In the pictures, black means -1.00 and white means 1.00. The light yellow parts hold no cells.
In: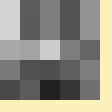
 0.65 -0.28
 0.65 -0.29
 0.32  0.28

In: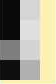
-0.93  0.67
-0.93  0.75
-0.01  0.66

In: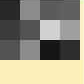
-0.69  0.09
-0.53 -0.36
-0.35  0.09

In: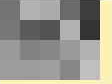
-0.10  0.39
-0.07 -0.29
 0.21  0.03

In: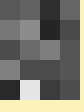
-0.31 -0.23
-0.07  0.10
-0.40 -0.16

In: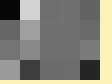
-0.95  0.65
-0.20  0.25
-0.10  0.07

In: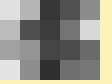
 0.76  0.42
 0.47 -0.38
 0.26  0.17
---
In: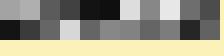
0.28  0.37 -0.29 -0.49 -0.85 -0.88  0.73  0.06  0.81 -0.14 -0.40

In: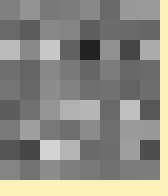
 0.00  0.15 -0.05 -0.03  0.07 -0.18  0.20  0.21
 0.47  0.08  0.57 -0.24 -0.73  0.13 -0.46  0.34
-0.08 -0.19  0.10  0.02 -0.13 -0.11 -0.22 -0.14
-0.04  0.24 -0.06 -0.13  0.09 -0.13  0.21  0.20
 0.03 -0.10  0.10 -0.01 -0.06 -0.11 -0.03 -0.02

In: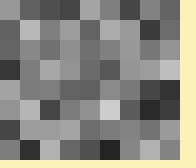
 0.19 -0.24 -0.38 -0.46  0.29 -0.01 -0.45  0.02 -0.22
-0.21  0.07 -0.11  0.12 -0.12  0.00  0.19 -0.07  0.15
 0.28 -0.03 -0.01 -0.22 -0.25  0.08 -0.05 -0.45 -0.60
-0.45  0.22  0.22  0.29 -0.14 -0.03  0.03 -0.10  0.21

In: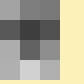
 0.28 -0.01 -0.06
 0.36 -0.23  0.11

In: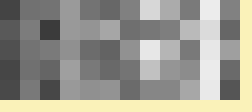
-0.47 -0.11 -0.10  0.21 -0.10 -0.19  0.00  0.69  0.34 -0.04  0.85  0.01
-0.37 -0.10 -0.04  0.13 -0.15 -0.22  0.14  0.81  0.42 -0.05  0.81  0.25
-0.43 -0.05 -0.44  0.20  0.13  0.15 -0.16  0.05  0.05  0.31  0.83 -0.33

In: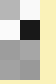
0.43 0.95
0.23 0.30

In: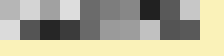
0.43  0.66  0.26  0.73 -0.16 -0.02  0.06 -0.74 -0.30  0.56

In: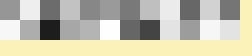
0.18  0.87 -0.15  0.52  0.06  0.21 -0.05  0.50  0.84 -0.19  0.65 -0.08

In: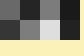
-0.18 -0.71 -0.03 -0.80
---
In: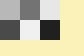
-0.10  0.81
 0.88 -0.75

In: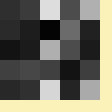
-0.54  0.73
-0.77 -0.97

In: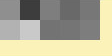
-0.52 -0.01
 0.58 -0.10

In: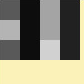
-0.90  0.29
-0.90  0.29

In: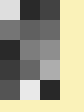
-0.68 -0.48
-0.25 -0.18

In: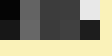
-0.22 -0.53
-0.19 -0.54
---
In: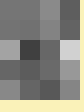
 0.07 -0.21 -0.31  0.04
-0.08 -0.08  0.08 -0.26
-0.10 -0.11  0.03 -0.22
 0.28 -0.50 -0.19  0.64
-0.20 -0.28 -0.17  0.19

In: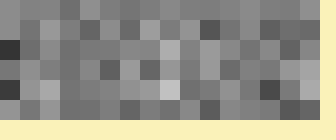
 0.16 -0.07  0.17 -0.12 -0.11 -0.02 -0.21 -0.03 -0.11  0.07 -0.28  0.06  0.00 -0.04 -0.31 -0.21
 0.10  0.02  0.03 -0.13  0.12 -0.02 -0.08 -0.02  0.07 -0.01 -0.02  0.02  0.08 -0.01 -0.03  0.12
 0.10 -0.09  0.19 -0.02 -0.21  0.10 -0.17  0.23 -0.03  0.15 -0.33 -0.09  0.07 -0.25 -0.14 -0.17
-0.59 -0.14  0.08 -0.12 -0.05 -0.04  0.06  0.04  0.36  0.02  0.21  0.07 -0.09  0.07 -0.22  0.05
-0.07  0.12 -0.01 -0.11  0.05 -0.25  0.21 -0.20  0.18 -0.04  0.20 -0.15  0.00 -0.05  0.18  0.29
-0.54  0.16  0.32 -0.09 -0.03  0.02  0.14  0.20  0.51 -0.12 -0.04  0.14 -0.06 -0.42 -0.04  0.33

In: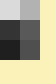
-0.76 -0.38
 0.71  0.40
-0.59 -0.30

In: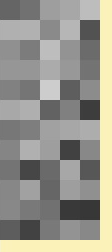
-0.27 -0.48 -0.05  0.15  0.07
-0.21 -0.11  0.24  0.31  0.48
 0.38  0.39  0.08  0.43 -0.36
 0.13 -0.03  0.48  0.15 -0.16
 0.18  0.18  0.34  0.19 -0.10
 0.01 -0.08  0.61 -0.26  0.10
 0.32  0.37 -0.23  0.00 -0.52
-0.07 -0.01  0.26  0.31  0.36
 0.04  0.38  0.24 -0.49  0.07
-0.09 -0.45 -0.17  0.31 -0.32
 0.06  0.26 -0.20  0.24  0.13
 0.07 -0.05 -0.11 -0.55 -0.57

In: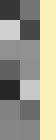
 0.05  0.04
-0.57 -0.08
 0.63 -0.45
 0.13  0.14
-0.24  0.12
-0.70  0.57
 0.02 -0.16

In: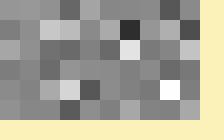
 0.14  0.06  0.06 -0.29  0.11  0.00  0.31  0.03  0.01  0.32
 0.18  0.19  0.14 -0.19  0.29  0.06  0.07  0.08 -0.32  0.08
-0.01  0.11  0.56  0.47  0.08  0.33 -0.64  0.18  0.37 -0.39
 0.30  0.13 -0.11 -0.17  0.01 -0.17  0.78 -0.04  0.04  0.53
-0.02  0.05 -0.15  0.16  0.10  0.09  0.00  0.08 -0.16 -0.06
 0.09  0.03  0.33  0.67 -0.32  0.10  0.01 -0.05  0.99 -0.01
